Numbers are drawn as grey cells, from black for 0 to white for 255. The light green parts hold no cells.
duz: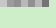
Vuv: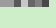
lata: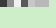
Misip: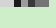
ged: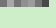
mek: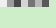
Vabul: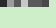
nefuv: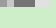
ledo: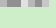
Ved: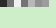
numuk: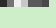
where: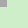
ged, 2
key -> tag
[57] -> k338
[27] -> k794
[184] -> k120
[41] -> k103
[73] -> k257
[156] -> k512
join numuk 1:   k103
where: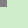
Vuv, 6
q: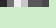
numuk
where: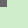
Vuv, 5
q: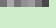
ged

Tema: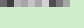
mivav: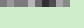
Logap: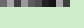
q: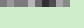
mivav
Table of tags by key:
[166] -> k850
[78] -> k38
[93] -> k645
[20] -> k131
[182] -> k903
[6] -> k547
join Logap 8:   k131
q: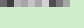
Tema
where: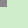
mivav, 10

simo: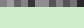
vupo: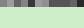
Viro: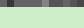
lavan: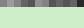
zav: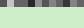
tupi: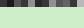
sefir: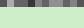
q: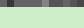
Viro
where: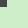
Viro, 12
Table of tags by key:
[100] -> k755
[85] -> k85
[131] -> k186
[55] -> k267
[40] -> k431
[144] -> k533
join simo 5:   k267
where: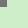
simo, 11
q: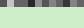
zav
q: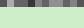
sefir

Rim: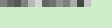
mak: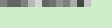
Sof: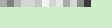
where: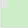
Sof, 9
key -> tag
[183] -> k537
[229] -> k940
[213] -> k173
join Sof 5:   k173
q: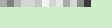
Sof
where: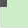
Rim, 3

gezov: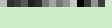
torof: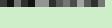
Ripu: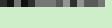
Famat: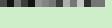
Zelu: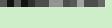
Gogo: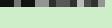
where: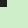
gezov, 5
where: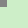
Famat, 7
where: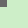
Zelu, 15
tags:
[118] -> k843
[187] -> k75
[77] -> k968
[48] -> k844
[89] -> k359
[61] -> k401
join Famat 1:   k968

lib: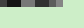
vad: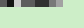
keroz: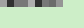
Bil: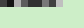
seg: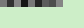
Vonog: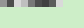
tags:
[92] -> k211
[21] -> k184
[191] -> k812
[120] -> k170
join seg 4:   k184
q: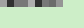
keroz
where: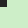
seg, 6
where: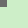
keroz, 8

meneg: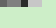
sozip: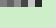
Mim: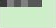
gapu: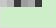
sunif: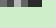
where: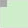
gapu, 5
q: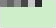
sozip
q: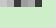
gapu
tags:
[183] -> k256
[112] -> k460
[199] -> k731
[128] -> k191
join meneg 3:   k191
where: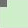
sunif, 1
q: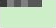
Mim

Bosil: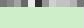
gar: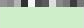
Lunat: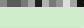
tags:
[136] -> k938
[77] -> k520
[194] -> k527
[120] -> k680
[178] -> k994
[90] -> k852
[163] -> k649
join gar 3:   k994
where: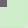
Bosil, 4
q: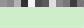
gar
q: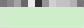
Bosil

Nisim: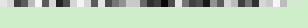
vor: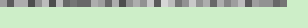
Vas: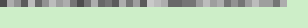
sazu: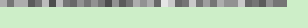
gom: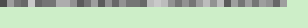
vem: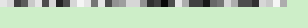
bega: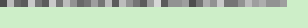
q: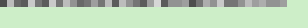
bega
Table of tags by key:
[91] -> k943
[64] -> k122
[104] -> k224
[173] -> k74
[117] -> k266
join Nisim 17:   k266
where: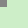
vor, 33
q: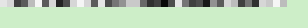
Nisim

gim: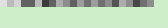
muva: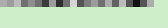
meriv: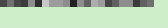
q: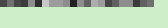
meriv
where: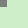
muva, 13

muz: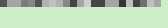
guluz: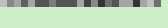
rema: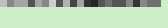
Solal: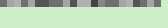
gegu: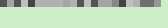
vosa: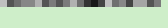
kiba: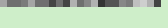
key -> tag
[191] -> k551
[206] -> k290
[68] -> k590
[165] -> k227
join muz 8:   k551
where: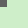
guluz, 4
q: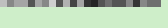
rema
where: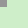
gegu, 23

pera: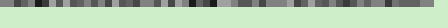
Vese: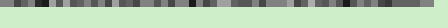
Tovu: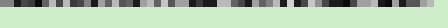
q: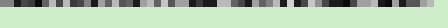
Tovu
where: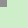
Tovu, 46
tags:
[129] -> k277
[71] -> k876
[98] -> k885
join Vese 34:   k885
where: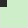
Vese, 6
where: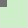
pera, 57
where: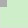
Vese, 45

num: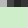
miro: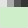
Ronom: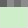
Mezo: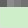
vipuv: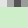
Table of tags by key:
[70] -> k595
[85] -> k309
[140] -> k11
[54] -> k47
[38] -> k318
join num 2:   k595
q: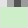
vipuv

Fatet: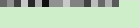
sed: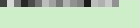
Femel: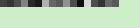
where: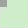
sed, 8
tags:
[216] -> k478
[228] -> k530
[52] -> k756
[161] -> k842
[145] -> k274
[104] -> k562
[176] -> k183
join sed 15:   k183

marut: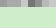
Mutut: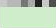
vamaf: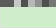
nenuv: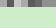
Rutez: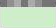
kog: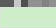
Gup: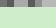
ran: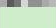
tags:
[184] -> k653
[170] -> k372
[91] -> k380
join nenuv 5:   k380
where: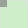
marut, 1
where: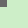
nenuv, 6
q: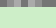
Rutez
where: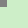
kog, 7
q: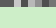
vamaf

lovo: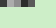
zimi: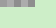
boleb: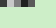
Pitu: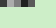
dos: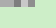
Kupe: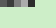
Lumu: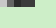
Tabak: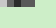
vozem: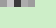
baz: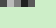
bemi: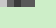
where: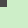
baz, 1
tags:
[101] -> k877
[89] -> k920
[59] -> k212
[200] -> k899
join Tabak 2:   k877
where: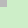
baz, 2
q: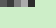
Kupe

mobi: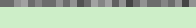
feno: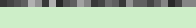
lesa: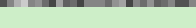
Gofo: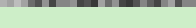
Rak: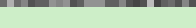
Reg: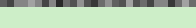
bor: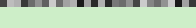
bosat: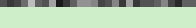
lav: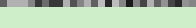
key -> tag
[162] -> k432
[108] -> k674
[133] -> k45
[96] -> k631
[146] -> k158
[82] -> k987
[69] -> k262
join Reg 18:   k987
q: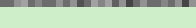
mobi
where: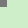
bor, 17

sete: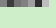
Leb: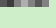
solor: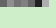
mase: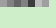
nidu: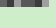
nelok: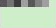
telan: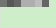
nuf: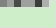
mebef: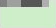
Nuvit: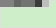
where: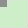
solor, 2
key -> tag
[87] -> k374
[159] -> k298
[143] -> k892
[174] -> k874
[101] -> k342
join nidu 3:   k298
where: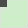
nuf, 3

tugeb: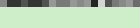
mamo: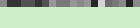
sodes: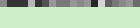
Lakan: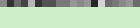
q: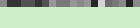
mamo
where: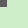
sodes, 16
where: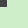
Lakan, 4
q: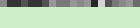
tugeb
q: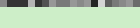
sodes

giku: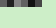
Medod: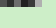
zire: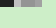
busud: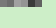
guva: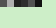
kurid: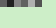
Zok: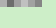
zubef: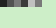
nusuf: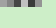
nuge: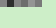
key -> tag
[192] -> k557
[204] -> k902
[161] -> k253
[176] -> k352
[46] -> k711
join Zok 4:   k557
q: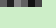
giku
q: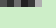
Medod

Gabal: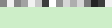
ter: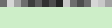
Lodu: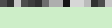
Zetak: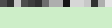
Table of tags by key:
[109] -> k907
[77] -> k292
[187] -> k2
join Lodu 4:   k292
